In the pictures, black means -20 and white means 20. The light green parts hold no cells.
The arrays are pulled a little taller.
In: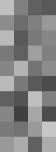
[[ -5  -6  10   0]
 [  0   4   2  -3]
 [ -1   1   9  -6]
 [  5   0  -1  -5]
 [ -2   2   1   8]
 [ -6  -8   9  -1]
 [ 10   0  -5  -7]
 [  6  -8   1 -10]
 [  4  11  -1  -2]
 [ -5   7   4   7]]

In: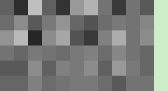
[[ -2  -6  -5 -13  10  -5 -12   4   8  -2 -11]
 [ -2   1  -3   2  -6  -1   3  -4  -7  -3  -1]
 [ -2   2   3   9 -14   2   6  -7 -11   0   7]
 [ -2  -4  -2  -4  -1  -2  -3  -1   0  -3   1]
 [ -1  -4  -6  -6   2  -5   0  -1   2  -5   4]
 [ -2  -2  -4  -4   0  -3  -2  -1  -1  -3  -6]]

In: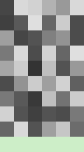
[[  4  14  -9  14  13   8]
 [ 12  -8 -10  -6  15  -4]
 [  3  -8   5  -9  -7   0]
 [ -4  15  -1  14  -8  13]
 [ -7   4   6  12 -12  10]
 [ 13  -5  -8   3  12   5]
 [ -2  12  -1  -6 -11  10]
 [ -8  -1  13  -7 -10  -7]
 [ 11  -3  -4  14  -7   5]]

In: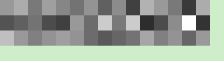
[[-11   7   4   7  -1   5   1  -2   3  -5   2 -10   8   4  -1]
 [ 20 -12  -7  -5  -2  -8 -10   4  -3  12  -1  12 -13  -8   2]
 [ -4   4  10   4   0   3   5   3  -3  -6  -4  -2   6   0   3]]

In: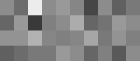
[[ -5  -1   2  -3  17   2   4   1  -9   2]
 [  4   2  -4   4 -11   0   2   7  -4  -2]
 [  3   0   3   3   8   1   0   1   6  -1]
 [ -6   2  -5  -3  -1  -1   4   2  -4   0]]

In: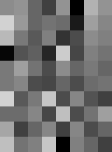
[[  8   3   2   3  -4 -10   3 -20]
 [  5   1  13   4  -4  -2  -3 -16]
 [  2   0   9  -1  -6   0 -12  -8]
 [  0  -2 -19  -7  -5 -14  12  -9]
 [ -1  -4  -1   5  -2  -8   2  -4]
 [ -3  -2  -1   1  -8  -9  -4  -8]
 [ -7 -10  13  -6  -1  11  -8   1]
 [ -2   5  -3  -3   1  -9  10  -8]
 [ -8  -4   6 -10  -4   1 -10   1]
 [ -4 -10  10  -2   0  11 -20   0]]

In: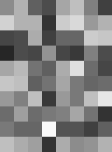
[[  0 -10   2   8  -5  -8   6  10]
 [  4   8  13   8   8 -12  12  14]
 [ 12  11  -9  -8   7 -10  -4  -4]
 [  0  -8 -14  -8  -9   3  -9 -11]
 [ -3  -9   6   9  -2  -5   7  15]
 [ -4  -3  11  10  -5  -2   6  -1]
 [ 10  16   4   0  10 -11   4  -1]
 [ -2 -12  -3   5  -3  -1   0   6]
 [-10  -5  -1  -4  -4  19  -7  -7]
 [  3   8  10   7   5 -12   7   2]]

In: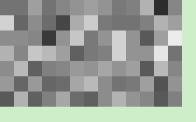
[[-13   1  -2  -2   5  -2   1   3   5   3  -1   0   8]
 [  8   5  13  -4   2  -3  -9   7  12  -1  -2  -2   0]
 [  5  17   2   2   1 -11   3  11  -1   3  13   3  -6]
 [ 16  -2   8   1  11   9   5  -5  -1   0  13   3   3]
 [  9   1   2   9  -5   0   1   4   3   6   3   5  -6]
 [ -7   3   4  -4   4  -4  -3   6   9   2  -2  -1   5]
 [ -6   0  -6   8  -5   0   6  -3  -5   2   8   3   1]]

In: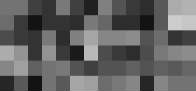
[[  7   8  -2  -2 -10 -12  -1 -10 -15   0  -7 -11 -13  -6]
 [ 12  11  -3 -11 -17 -12 -12 -13  -1  -4 -13 -13 -17  -6]
 [-12 -10  -8 -11 -12  -1 -13   0   6   1   1   2  -7  -3]
 [  1   2   7   3 -12   3 -11 -16   9  -8 -11 -13  -8  -1]
 [ -6  -4   1   5  -5  -2  -1  -7 -10  -7  -7  -5  -7  -5]
 [ -2  -2 -14  -6 -17  -2  -6   6   5  -3  -1   1 -14   1]]
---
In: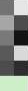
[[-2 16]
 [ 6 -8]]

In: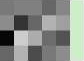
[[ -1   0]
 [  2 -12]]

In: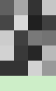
[[-5  6]
 [-9 14]]

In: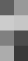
[[-5  4]
 [12 11]]

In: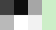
[[-10 -18]
 [  9  20]]

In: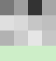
[[-1  5]
 [15 14]]
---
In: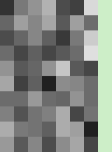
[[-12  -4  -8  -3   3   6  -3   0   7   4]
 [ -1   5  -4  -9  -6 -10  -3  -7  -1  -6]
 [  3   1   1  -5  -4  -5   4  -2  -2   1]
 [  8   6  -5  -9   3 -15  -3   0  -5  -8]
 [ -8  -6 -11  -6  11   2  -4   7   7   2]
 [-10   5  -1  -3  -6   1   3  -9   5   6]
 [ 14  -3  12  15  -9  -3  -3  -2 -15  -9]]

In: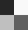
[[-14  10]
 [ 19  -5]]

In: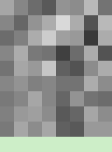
[[  6   1  -3   1  -2   1  -1   0  -1]
 [  1  -4   0   7   6   3   1   4   6]
 [ -3   3   7  -1   4   0   6   5   2]
 [ -6   7  12  -2  11   1   1   2   6]
 [  3  14   5 -10  -5  -2  -4  -6  -5]
 [  2   7   4  -3  -7  -2   3  -4  -6]
 [  9  -7 -11   7   2   7  -2   6   4]
 [ -2   9   7  -7   7   2  -3   2   4]]

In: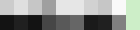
[[ 12 -17]
 [ 15 -15]
 [ 11 -17]
 [  5  -9]
 [ 16  -6]
 [ 16  -4]
 [ 13 -16]
 [ 11 -15]
 [ 19   0]]

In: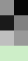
[[  3 -16  10]
 [-19   0   4]]

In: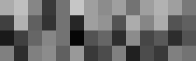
[[  7 -10 -16   0]
 [ 10   8 -10 -13]
 [  1  -5  -4   0]
 [-11 -12   1   2]
 [ -2  -2  -2  -5]
 [ 11 -14 -19   4]
 [  5   5  -7 -11]
 [  2   3  -4  -8]
 [  5  -7 -13   0]
 [ -2   7   2 -15]
 [  5   1  -9  -8]
 [  8   7  -6 -11]
 [  5  -7 -13   0]
 [ -1  -5  -7  -2]]
